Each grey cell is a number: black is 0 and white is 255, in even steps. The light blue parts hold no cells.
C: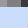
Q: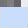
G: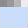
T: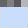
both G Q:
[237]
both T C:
[127]

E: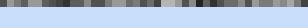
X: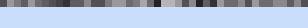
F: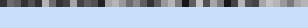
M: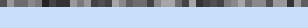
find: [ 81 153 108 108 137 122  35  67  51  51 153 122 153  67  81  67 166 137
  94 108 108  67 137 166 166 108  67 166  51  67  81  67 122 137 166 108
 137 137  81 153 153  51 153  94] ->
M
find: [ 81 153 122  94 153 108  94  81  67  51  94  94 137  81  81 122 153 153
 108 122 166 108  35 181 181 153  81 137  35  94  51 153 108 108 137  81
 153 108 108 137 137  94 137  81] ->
X

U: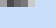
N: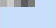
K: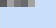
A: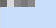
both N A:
[121]
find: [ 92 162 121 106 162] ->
K
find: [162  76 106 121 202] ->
U
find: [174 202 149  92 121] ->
N
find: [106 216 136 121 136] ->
A

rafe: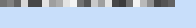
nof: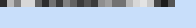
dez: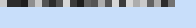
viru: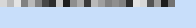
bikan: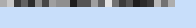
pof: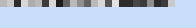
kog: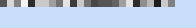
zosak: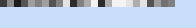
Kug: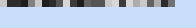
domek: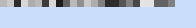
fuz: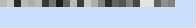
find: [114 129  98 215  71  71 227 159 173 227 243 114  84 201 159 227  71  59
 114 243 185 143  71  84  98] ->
rafe
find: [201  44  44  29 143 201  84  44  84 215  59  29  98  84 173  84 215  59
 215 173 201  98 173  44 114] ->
dez
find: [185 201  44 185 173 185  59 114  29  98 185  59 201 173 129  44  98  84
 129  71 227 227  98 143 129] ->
fuz
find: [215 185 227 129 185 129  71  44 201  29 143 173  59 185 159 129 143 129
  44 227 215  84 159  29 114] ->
viru
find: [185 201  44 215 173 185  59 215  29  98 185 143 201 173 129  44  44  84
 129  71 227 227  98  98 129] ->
domek

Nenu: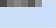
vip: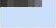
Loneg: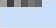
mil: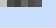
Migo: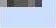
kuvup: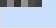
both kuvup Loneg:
[64]
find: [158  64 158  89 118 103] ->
Loneg
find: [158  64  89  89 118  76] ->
Migo
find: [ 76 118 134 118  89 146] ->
Nenu

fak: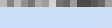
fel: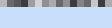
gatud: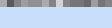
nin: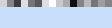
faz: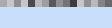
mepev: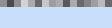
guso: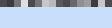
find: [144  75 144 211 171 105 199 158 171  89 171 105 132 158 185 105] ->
mepev
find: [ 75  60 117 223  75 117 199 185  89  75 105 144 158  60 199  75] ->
guso

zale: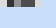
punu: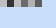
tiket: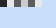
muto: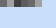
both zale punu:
[52]
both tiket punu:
[93]
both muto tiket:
[93]

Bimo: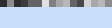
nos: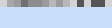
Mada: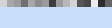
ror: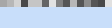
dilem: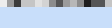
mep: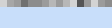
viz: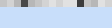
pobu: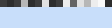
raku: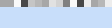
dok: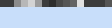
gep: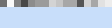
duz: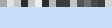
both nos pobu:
[183]
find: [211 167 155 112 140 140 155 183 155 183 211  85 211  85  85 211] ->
nos
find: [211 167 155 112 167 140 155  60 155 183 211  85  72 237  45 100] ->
Mada
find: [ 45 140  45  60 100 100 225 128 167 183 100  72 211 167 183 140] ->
Bimo
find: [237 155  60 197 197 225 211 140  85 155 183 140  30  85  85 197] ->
dilem

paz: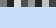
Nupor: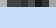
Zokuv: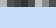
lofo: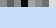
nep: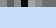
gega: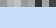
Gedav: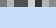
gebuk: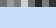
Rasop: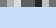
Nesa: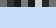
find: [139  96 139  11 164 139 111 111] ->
nep
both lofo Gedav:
[139]
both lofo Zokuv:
[139]
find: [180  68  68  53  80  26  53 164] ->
Nupor

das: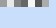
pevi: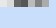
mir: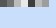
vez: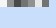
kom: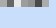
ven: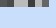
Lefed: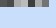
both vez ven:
[74]
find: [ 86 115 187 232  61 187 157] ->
mir
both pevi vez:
[232]
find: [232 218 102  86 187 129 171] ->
pevi
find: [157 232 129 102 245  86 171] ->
das

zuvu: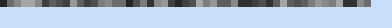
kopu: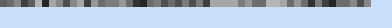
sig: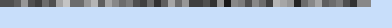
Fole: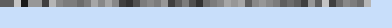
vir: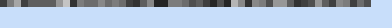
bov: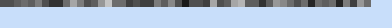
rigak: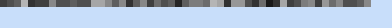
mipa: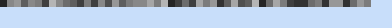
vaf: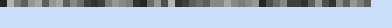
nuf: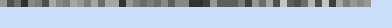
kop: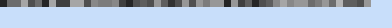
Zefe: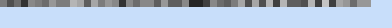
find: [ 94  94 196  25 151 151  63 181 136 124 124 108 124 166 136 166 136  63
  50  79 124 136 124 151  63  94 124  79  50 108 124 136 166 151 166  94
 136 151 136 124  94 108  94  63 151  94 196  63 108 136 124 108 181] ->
Fole
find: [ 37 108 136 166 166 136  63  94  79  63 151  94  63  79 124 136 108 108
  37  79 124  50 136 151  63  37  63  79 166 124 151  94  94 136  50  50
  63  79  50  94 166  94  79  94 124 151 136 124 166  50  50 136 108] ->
zuvu

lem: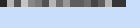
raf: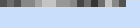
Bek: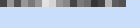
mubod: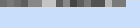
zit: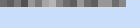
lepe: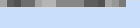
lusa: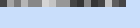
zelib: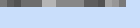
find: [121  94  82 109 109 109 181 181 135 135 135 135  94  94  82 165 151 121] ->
zelib
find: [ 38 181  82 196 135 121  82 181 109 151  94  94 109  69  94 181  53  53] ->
lem
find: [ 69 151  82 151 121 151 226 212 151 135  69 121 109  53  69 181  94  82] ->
Bek

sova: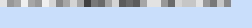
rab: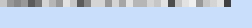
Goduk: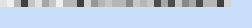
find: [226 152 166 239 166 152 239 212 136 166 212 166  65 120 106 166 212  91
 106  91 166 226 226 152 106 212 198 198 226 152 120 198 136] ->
sova
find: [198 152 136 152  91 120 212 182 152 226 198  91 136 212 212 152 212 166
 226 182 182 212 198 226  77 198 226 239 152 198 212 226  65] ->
rab
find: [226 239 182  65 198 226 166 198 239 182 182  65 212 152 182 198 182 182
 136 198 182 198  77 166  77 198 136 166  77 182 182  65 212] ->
Goduk

